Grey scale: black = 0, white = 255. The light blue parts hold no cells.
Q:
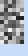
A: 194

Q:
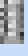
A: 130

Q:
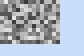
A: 203

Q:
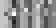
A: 129

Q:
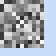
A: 159

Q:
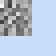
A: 133
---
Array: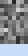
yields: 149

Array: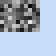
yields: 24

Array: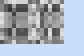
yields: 137

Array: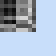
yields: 50

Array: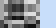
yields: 166

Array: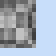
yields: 134

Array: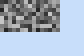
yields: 37

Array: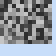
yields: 46
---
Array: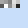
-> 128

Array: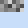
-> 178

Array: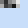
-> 134

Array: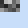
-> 88

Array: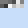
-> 78

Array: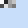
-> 38

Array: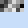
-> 148

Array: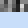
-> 35

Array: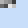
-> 152
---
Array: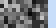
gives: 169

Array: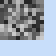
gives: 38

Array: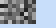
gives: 196

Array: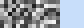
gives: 214

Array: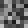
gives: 71
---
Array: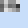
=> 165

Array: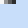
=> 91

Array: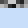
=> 118

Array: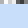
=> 62

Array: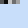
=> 109

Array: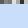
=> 50

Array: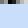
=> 184

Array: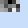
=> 236
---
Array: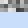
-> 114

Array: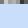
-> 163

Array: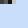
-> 20

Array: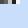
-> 201

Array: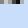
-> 162

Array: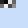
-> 229

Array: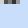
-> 122

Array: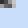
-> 148
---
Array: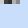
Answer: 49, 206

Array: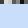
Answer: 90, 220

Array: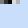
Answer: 9, 218

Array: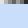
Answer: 99, 226

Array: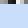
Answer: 24, 243

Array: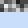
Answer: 207, 238
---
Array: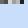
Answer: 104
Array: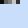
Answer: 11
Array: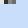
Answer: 229
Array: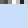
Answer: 104
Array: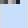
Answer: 116
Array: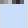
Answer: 133
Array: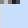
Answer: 131
